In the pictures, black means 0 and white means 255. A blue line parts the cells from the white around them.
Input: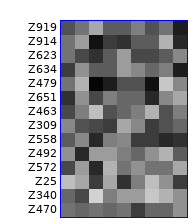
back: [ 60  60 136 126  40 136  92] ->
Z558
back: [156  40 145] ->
Z492
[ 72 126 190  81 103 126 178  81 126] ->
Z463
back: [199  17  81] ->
Z479
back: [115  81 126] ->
Z919

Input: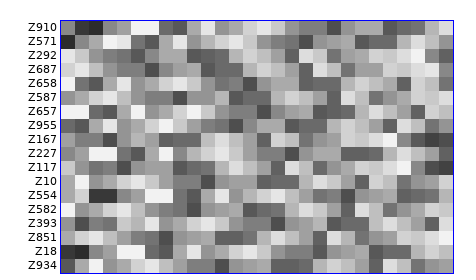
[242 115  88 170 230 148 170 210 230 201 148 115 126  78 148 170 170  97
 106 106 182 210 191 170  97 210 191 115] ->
Z658
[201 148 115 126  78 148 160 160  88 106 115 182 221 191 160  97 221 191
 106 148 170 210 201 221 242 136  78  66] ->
Z117

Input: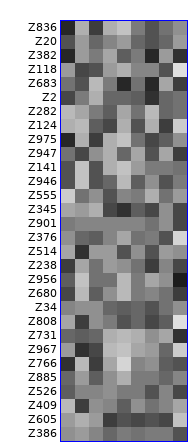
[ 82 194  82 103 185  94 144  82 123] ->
Z946
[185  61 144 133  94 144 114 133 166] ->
Z409
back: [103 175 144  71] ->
Z947

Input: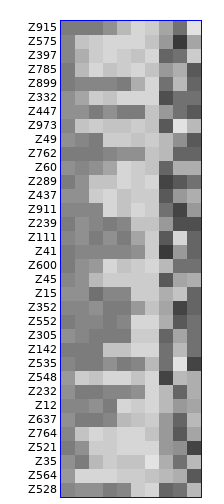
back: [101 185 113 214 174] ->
Z899
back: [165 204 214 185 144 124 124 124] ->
Z915
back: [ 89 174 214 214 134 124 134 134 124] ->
Z552

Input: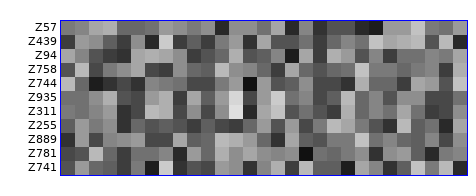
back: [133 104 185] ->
Z935
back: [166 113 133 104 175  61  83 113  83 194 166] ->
Z311
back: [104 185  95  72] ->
Z935
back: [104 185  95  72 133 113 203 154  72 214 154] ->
Z935
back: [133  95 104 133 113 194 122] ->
Z889
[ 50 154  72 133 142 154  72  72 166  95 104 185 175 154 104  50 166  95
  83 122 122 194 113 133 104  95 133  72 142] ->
Z889

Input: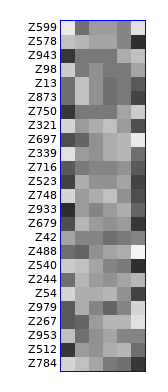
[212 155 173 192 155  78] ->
Z321
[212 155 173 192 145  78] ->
Z748

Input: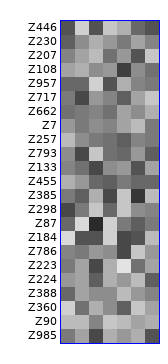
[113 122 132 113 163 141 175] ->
Z662
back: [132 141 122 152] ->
Z7

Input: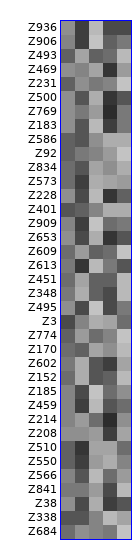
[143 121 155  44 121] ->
Z769
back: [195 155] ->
Z92
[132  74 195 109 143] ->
Z185
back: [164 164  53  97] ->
Z510
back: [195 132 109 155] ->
Z774
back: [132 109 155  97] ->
Z774
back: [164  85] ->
Z834

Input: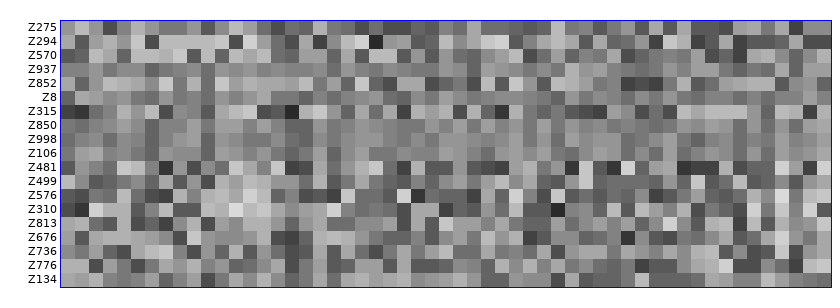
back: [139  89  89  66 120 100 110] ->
Z776
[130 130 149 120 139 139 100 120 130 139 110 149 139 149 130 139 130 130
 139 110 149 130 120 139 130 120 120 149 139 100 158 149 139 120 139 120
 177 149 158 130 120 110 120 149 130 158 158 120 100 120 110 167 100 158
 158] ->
Z937
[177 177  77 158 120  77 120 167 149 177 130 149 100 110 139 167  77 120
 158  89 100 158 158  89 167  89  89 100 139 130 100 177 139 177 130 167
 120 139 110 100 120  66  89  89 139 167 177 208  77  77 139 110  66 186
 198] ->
Z776
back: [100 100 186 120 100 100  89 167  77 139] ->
Z134
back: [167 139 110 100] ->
Z776
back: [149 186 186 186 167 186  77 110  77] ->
Z315

